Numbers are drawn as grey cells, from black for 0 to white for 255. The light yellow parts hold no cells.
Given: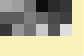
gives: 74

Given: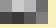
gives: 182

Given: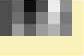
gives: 208

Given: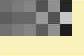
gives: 82

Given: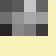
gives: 169

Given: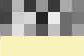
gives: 108

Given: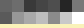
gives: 37

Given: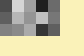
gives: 192
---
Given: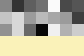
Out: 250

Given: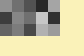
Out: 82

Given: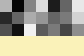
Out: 28

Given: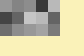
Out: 141

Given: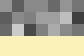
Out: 105

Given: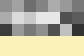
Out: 172
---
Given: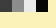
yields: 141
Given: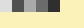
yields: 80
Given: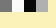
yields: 250
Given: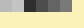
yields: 196
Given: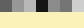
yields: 152
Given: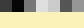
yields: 5
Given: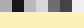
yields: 23
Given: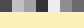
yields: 193
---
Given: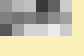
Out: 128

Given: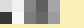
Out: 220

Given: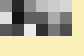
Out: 223

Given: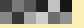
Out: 64

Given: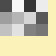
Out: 159

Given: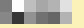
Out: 123

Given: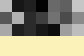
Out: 87
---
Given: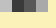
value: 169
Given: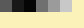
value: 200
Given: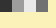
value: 113
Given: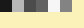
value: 131
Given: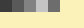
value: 109
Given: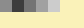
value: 204
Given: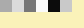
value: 201
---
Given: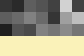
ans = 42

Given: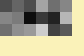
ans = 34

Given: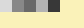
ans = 105

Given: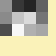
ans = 55

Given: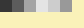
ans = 92

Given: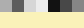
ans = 72

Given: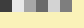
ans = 106
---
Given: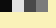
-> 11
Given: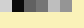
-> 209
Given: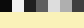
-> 10
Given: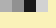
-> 176
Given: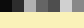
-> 11
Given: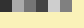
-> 49
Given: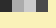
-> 44
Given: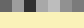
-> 102
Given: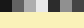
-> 23
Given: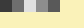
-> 58
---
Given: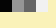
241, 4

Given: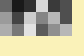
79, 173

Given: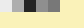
120, 236

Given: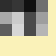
111, 93

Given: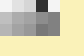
244, 181

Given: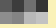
51, 141
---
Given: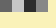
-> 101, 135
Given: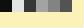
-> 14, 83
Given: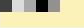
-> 64, 145
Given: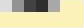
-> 221, 168
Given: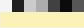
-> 244, 86
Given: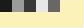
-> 26, 103
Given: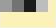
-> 156, 189
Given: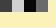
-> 63, 106
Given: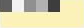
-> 95, 61
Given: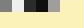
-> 126, 158
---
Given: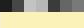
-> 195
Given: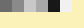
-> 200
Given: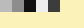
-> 17
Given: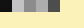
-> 140
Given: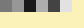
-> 25
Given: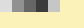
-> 102
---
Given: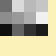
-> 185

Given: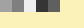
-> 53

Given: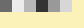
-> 153

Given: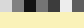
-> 237

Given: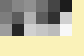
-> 69

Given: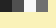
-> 247

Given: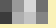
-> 215
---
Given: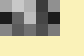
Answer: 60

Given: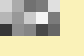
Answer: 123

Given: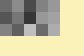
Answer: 130

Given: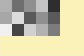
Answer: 196

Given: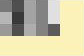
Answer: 130

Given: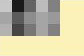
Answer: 188

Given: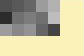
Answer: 156
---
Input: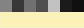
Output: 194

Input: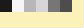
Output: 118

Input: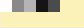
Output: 75

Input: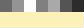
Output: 169

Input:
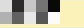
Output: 9

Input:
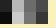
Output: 12

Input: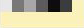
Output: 13
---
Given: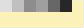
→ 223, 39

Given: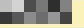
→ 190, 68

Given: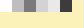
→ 254, 60

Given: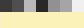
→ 58, 240

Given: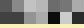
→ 87, 43

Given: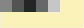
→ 133, 198

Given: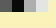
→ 91, 228

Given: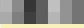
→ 181, 116

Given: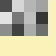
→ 77, 110
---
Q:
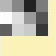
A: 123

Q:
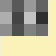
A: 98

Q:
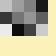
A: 24

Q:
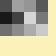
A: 88

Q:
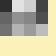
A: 67

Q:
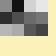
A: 231

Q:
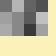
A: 81

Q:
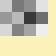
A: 226

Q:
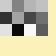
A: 193

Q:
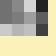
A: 34
